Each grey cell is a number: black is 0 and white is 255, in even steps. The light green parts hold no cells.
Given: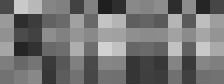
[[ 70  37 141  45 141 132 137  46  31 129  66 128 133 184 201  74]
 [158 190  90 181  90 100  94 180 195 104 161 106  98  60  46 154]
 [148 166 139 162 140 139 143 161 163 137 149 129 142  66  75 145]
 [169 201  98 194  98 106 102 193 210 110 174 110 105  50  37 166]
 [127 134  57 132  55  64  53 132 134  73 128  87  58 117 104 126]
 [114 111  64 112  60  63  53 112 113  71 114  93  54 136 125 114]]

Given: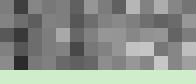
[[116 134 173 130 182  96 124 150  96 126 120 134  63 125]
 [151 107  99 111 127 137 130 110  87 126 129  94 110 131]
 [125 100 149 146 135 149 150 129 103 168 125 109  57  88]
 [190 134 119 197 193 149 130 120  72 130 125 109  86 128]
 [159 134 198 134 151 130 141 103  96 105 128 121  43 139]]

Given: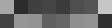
[[198  84  78  59  69  64  44 167]
 [ 48 147 143 102  97 147 150  66]]

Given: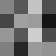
[[ 79 196  88 132]
 [ 21 155 160  70]
 [ 75 206  87 151]
 [147 154  38 127]]

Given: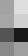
[[222 163]
 [208 166]
 [ 25  84]
 [159 137]]

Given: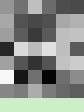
[[ 74  77 108 191 113 149]
 [178 168  80  72  82 168]
 [194 190  90  58  92 158]
 [ 90 190 224 187 217  38]
 [204 194  84  50  85 161]
 [140 110   4 112  22 248]
 [ 93 104 123 172 124 134]]

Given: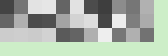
[[177 118 140  62  76 226 100 230 227 117  68]
 [171 126 237  69 221 211 164  79  75 176 101]
 [114 176 118 238 175 100  90 210 203 206 204]]

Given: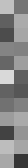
[[117 193]
 [171  96]
 [166  76]
 [129 132]
 [158 102]
 [ 96 217]
 [ 86  98]
 [128 113]
 [170 156]
 [148  66]
 [165 189]
 [ 54 168]]

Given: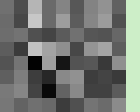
[[ 97 146 131  87 132 106 181  77 112]
 [ 80 156 134  92 157 106 199  71 107]
 [103  83  86 113  91  68  80 115 109]
 [ 93 164 148  71 143 163 194  59  93]
 [143  57  87  83  21 159   2 116  83]
 [ 58  68  61 145 137  39  61 126  95]
 [ 91  65  65 137  99   9  67 134 121]
 [139 107 116  80  60 105 112  99 119]]
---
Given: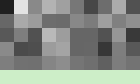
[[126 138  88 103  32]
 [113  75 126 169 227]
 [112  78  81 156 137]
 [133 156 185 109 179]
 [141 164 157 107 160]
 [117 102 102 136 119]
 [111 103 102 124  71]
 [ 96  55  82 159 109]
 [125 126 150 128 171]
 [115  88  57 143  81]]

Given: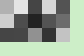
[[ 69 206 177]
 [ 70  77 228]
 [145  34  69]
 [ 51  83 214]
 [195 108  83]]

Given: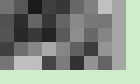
[[117  64  84  81 115]
 [191 110  40  45  87]
 [190 135  57 101  26]
 [ 69 169  36  55  64]
 [124 134  90 101  55]
 [ 50  96 141 137 104]
 [146  60 104 120 128]
 [100 149 133 118 192]
 [166 166 166 166 166]]

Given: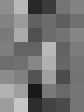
[[157 177 140 109 126 122 131 142]
 [198 159 129 113 100 171 154 184]
 [ 45  25  84 135 100  80  97  40]
 [ 67 121 160 176 185 108 108  59]
 [ 75 105  76 102  98 115  94 116]
 [116 117 115 117 124 133 112 130]]

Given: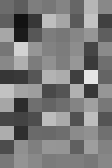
[[120  76 173  70 166 194  54 136 118 167  95 108]
 [148 144  46  67  44 163  57 175 210  27  18  93]
 [137 127 106  77 111 158  86 124 150  87  55 126]
 [123 150 105 189 100  73 179 145 130 125 190 119]
 [126 149 110 170 110  84 172 126 124 119 166 132]
 [126  96 139  81 132 177  63 151 141 134  89 102]
 [120 158 145 190 160  55 229  58  69 150 195 182]
 [135 130 112  84 120 150 100 111 139  94  64 136]]

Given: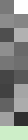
[[161  98  65  69 118 143  78 140 121]
 [ 47 172 165  88 111 105 177 133 254]]

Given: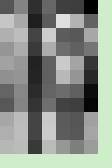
[[183 175 167  87 100 144 162 149 176 198  85]
 [187 189 187 132 135 148 152 172 189 169 131]
 [ 57  68  68  51  43  36  34  58  68  30  47]
 [186 203 201 111 100  96  96 173 205  92 103]
 [150  92  91  65 108 184 202 109  92 222  63]
 [126  87  86  63  95 149 164  97  88 179  62]
 [155 165 160   5  12  39  53 117 167  98   0]]

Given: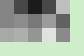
[[168 132 133]
 [174 140  72]
 [149 120  27]
 [225 155  72]
 [138  97 190]]
